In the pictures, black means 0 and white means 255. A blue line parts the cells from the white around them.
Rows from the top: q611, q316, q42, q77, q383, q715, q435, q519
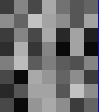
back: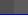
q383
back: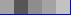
q316
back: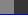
q77
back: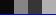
q77
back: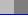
q383
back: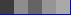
q715
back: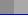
q519

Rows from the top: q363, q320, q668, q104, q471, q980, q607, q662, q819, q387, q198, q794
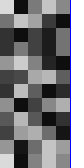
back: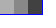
q662
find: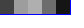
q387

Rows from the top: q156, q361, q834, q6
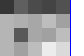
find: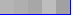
q361
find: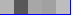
q834
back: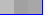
q834

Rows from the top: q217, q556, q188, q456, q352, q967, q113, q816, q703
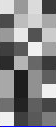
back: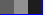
q967
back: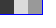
q217
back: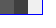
q703
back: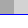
q556

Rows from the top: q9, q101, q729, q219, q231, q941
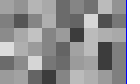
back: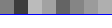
q219
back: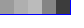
q941
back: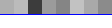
q729
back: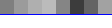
q941

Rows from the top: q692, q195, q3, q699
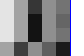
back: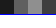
q699
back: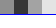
q692
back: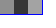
q692

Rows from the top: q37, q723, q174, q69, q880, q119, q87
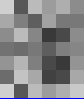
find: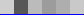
q87
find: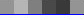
q880
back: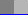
q880
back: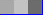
q119
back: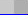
q87

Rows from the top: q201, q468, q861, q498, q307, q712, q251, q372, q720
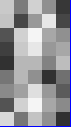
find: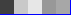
q498
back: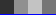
q720
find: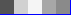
q372

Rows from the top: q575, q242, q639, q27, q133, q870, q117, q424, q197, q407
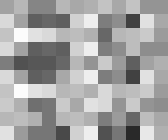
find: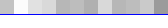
q117
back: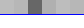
q639

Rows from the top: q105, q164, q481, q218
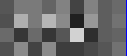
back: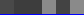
q218
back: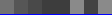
q218
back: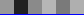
q164

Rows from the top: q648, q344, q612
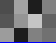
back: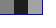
q648

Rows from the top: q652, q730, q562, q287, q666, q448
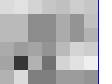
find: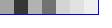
q666
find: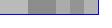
q562

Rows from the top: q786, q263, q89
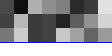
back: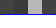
q263
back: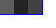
q263
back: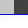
q89
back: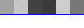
q89
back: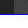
q263

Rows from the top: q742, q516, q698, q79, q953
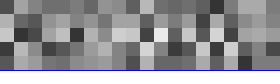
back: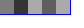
q953
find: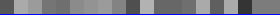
q953
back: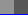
q516
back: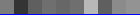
q742
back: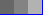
q79
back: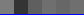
q742
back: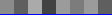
q516

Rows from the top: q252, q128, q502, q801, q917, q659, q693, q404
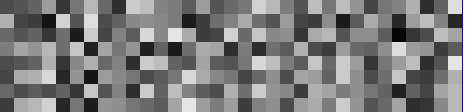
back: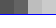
q917
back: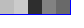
q917
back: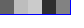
q917
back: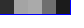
q801

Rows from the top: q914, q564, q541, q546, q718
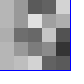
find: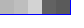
q718
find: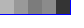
q546
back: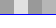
q564
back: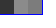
q546
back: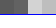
q718
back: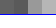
q914

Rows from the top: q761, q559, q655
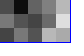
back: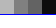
q761
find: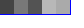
q655
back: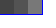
q559

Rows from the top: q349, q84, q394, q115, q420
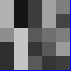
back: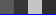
q115
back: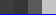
q420
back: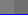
q394
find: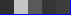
q420
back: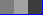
q349
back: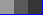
q115
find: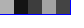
q84

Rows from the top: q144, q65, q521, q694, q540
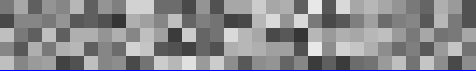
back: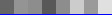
q540
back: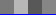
q65
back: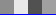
q694

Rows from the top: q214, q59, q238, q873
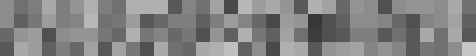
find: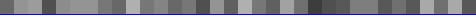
q238
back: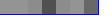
q214

